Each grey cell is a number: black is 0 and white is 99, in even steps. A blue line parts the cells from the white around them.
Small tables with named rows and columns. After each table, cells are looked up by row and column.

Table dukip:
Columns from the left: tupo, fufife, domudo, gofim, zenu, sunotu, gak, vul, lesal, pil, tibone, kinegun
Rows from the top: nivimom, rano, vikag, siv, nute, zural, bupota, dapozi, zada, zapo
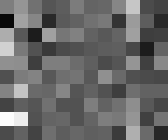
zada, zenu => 40
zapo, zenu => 36
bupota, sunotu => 33
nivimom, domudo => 44
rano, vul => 47
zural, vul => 56
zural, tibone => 29
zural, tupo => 31
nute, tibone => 25
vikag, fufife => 34
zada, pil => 58
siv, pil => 28
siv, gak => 34
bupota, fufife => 76
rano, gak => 44
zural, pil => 31
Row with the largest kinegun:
nute

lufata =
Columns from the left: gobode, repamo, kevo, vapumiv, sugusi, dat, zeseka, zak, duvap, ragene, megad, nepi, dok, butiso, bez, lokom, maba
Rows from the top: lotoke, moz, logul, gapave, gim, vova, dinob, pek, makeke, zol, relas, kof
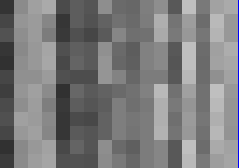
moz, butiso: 61
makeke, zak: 38
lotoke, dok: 34
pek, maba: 58
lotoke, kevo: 62
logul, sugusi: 22
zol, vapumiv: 52
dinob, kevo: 62
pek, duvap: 49
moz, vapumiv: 52
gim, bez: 41
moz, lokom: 72
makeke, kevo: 60
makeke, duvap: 49
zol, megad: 48

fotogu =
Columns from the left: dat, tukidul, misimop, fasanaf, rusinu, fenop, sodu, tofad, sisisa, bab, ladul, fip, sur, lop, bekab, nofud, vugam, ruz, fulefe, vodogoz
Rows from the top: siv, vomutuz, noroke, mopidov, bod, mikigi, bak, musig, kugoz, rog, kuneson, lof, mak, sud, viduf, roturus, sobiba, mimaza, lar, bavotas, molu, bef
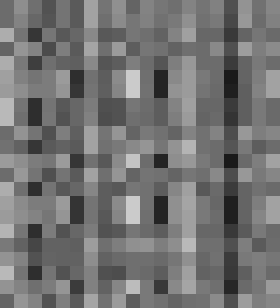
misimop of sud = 18
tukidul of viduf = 54
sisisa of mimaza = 49
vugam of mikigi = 10
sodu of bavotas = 50
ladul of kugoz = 41
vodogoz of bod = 42
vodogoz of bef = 52
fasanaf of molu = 48
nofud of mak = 53
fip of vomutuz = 44
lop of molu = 64
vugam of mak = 30
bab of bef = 36
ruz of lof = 41
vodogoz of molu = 60
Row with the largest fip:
mimaza

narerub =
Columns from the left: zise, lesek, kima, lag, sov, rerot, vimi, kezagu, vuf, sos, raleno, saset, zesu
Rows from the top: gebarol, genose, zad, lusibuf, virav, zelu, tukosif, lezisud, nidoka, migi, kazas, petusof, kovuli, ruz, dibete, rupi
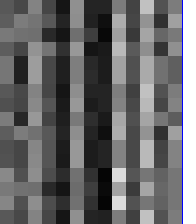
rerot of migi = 55
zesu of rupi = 48
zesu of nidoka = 36
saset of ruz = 40
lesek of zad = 44
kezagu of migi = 6
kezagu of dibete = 2
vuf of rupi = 48
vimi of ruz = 24
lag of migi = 34
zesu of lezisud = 51
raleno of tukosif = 75
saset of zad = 40
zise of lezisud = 31
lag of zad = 16
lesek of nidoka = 15
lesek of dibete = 31
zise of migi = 36
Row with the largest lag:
lusibuf

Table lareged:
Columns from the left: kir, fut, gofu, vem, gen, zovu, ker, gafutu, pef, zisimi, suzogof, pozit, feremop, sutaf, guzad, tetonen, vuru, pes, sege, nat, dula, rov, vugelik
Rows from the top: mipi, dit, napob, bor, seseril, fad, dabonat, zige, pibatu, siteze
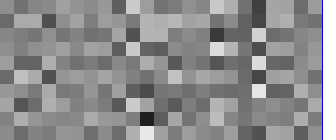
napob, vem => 56
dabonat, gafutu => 46
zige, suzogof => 63
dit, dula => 68
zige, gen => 61
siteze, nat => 65
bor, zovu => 53
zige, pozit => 43
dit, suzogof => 70
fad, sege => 27
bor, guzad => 52
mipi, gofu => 52
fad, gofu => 66
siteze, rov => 37
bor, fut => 50
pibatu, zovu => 53
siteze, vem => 48
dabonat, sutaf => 43
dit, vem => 31
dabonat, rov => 68
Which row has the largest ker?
pibatu

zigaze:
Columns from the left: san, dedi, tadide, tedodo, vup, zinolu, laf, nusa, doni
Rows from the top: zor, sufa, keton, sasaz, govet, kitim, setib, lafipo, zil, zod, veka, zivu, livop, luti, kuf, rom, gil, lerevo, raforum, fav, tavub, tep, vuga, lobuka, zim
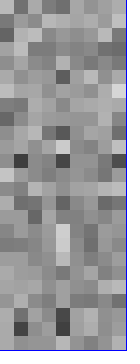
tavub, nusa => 68
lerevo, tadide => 52
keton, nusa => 72
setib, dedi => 64
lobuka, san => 66
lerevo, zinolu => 54
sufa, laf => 67
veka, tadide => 56
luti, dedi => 50
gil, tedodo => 60
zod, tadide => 71
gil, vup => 80
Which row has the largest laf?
kitim

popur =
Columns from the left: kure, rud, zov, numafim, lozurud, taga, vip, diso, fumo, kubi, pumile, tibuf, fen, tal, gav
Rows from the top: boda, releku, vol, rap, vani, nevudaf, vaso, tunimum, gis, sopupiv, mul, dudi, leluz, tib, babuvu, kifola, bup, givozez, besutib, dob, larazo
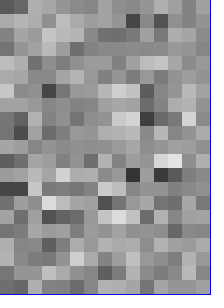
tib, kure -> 27
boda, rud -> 40
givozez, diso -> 69
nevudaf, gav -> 57
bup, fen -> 40
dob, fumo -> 48
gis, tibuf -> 41
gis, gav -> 54
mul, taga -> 56
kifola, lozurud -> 38
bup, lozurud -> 62
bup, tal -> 53
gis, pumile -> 24
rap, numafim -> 72
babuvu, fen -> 43
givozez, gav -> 66
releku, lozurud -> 73
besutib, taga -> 80
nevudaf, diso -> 50
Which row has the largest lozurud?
leluz

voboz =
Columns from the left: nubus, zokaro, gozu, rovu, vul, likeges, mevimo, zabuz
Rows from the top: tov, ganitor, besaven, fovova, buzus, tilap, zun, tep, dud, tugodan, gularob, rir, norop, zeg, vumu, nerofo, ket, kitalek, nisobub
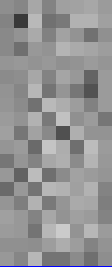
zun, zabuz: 60
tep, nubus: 58
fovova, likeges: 66
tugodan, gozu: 63
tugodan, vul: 31
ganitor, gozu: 72
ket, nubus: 60
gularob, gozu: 41
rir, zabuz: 59
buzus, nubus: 58
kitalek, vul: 67
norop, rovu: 43
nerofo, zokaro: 59
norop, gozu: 73
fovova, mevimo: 64
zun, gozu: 71
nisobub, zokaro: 52
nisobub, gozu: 71
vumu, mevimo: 65

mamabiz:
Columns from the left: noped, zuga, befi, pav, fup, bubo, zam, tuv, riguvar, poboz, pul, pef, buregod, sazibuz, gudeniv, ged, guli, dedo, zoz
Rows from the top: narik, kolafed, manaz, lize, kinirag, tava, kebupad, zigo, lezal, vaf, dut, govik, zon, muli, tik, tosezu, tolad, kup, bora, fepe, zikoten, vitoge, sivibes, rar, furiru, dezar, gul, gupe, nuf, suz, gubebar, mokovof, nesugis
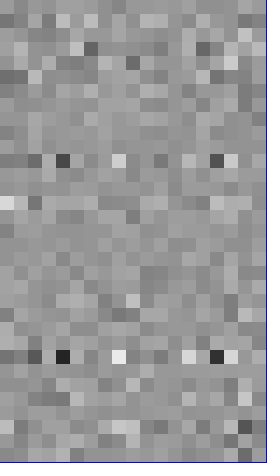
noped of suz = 60
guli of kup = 56
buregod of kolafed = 58
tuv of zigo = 63
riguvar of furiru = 60
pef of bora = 58
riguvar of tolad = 63
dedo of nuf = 77
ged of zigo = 62
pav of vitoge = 54
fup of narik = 62
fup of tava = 56
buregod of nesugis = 58
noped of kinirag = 57
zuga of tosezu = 64
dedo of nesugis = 42

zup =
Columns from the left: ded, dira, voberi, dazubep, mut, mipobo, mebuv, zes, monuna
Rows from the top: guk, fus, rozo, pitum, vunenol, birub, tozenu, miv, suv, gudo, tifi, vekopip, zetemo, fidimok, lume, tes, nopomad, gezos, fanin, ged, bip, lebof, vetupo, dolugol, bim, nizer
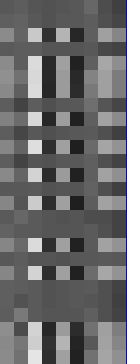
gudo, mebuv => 35
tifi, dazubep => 18
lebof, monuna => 25
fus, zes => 31
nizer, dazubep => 18
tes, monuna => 26
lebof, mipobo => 34
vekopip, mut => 34

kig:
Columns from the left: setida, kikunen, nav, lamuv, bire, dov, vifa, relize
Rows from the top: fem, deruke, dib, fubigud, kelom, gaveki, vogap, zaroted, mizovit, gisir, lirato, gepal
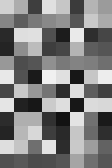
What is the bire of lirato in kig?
17
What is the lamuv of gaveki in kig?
93
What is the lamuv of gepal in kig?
30
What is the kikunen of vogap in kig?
78
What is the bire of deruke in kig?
57
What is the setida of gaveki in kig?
90
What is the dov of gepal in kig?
64
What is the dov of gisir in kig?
77
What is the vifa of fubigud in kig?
36
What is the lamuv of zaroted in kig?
79
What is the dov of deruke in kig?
33
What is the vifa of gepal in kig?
43
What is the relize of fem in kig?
60
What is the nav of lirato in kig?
43
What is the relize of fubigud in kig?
33
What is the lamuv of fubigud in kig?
24
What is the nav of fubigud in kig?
73

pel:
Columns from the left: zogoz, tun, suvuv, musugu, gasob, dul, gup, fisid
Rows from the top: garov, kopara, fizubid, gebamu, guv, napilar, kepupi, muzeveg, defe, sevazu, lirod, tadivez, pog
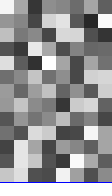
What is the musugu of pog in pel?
29
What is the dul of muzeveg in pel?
79
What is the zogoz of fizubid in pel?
74
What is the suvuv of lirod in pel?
64
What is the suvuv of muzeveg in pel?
54
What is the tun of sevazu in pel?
32
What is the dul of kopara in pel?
34
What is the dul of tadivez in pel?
97
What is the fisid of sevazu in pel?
64

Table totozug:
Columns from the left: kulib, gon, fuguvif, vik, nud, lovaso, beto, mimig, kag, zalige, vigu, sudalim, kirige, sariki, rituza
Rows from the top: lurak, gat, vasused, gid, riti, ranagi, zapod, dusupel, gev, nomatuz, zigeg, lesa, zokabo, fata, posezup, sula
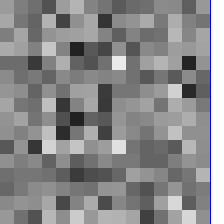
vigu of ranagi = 34
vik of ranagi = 39
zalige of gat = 57
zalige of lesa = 47
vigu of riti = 62
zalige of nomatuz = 53
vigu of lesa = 39
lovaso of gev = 13
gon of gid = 62
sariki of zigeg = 71
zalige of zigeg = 45
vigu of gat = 66
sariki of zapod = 16
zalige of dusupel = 58
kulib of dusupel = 64

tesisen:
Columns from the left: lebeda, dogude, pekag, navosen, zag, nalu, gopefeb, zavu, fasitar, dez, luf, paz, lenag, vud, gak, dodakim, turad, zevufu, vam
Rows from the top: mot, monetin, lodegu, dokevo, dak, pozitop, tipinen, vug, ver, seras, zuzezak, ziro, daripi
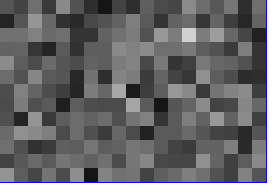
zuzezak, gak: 38
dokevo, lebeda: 38
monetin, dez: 49
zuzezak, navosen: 23
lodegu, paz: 59
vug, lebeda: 29
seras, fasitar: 40
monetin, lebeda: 14
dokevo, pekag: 21
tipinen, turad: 51
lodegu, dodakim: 61
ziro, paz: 28
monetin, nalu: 16
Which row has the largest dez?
vug

